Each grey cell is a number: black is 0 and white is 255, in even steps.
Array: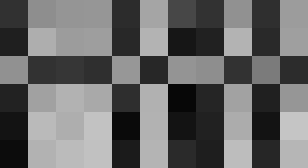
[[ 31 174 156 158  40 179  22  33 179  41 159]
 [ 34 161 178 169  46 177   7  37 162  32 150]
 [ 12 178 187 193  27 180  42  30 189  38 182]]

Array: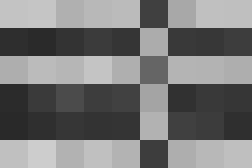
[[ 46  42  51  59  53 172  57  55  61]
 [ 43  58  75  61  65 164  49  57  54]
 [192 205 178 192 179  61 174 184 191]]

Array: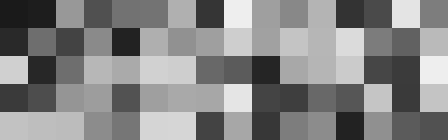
[[ 41 110  67 138  34 175 145 159 206 161 196 182 219 124  97 186]
 [ 58  77 149 157  82 159 169 167 229  68  62 104  86 197  58 196]]

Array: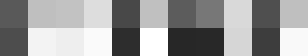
[[ 77 243 238 250  45 255  39  40 214  61 249]]

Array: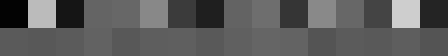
[[ 90  88  91  98  88  94  95  89  96 101  99  84  91  89  94  84]]

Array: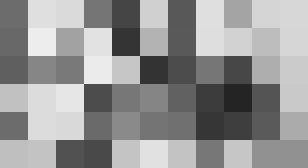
[[104 237 162 226  52 179  89 222 210 189 214]
 [193 220 230  76 119 133  97  60  36  84 201]
 [191 195  81  73 196 225 195 119 198 145 145]]

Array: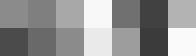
[[ 75 105 139 234 157  59 250]]

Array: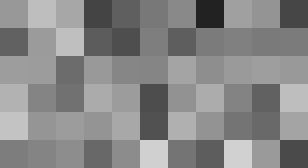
[[ 97 155 191  92  78 126  94 123 128 122 123]
 [178 132 113 171 156  77 146 172 131  97 190]
 [125 132 141 104 140 208 116  93 209 154  74]]
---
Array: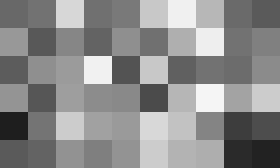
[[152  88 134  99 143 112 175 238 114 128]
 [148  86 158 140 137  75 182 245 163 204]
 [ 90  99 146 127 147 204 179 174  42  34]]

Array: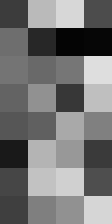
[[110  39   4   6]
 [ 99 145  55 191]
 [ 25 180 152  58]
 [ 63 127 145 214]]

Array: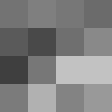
[[ 90  73 111 137]
 [123 177 131 153]]

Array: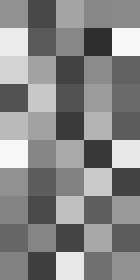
[[235  90 135  47 247]
 [ 82 200  83 155 107]
 [247 134 169  57 231]
 [131  74 192  94 153]
 [130  63 231 112 145]]

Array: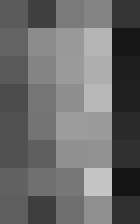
[[100 140 153 180  23]
 [ 75 117 142 184  32]
 [ 81  94 144 145  48]
 [ 94  62 111 143  47]]

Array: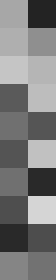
[[175 143]
 [ 90 189]
 [ 84 193]
 [ 78 213]
 [133 114]]

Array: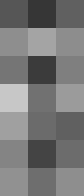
[[142 164 141]
 [199 113 155]
 [132  68 108]]

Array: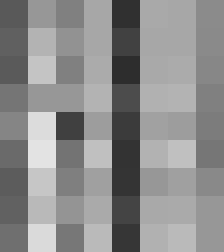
[[ 96 179 146 167  65 167 167 138]
 [117 151 151 179  76 177 179 128]
 [106 227 115 192  51 178 192 118]
 [ 97 185 148 170  68 169 170 151]]

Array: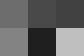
[[131  31 191]]
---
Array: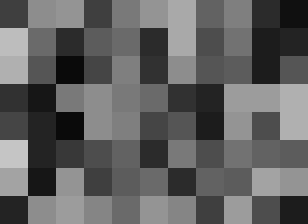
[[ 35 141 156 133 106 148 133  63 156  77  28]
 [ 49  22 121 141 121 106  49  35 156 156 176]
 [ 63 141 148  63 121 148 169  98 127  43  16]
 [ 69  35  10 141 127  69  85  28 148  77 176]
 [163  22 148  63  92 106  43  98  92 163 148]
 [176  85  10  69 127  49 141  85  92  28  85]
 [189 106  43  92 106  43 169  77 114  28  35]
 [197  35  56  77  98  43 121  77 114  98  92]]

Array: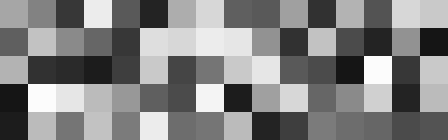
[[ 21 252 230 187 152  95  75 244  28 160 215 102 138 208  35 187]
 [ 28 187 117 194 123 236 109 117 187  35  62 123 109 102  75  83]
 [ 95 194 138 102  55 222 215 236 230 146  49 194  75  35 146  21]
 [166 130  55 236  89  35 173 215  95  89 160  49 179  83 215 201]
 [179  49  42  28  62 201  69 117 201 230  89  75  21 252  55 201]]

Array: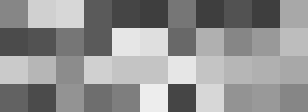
[[ 75  82 118  90 230 223 104 176 134 153 189]
 [ 98  75 147 110 126 237  69 215 147 153 134]
 [134 208 215  90  69  62 118  62  82  62 168]
 [202 182 140 208 196 196 230 196 182 176 168]]

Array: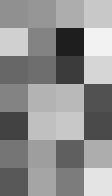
[[ 66 192 200  74]
 [ 88 165 124 228]
 [103 110  59 214]
 [117 158  95 173]
 [131 179 185  81]
 [144 150 173 200]
 [208 131  30 242]]

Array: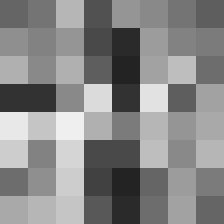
[[ 50  50 137 219  50 226  94 162]
 [101 116 182  81 149 137 116  94]
 [109 143 205  65  35 101 156 123]
 [143 130 149  73  42 156 130 123]
 [169 182 197  88  42 109 162 101]
 [176 137 176  94  35 162 190 109]
 [205 130 213  73  73 190 137 182]
 [232 197 239 176 123 182 149 169]]

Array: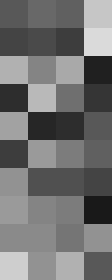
[[ 45 185 111  53]
 [ 61 154 124  96]
 [ 68  74  61 218]
 [ 88 104  96 198]
 [138 138 117 146]
 [146  80  80  68]
 [154 132 124  25]
 [162  38  45  88]
 [177 132 169  32]
 [206 146 177  88]]

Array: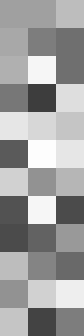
[[ 75  98 153]
 [ 82 246  75]
 [ 90 253 230]
 [119  61 222]
 [146 209 238]
 [160 160 189]
 [168 125 111]
 [176 246 111]
 [189 132 105]
 [197  67 125]
 [209 146 182]
 [230 215 197]]
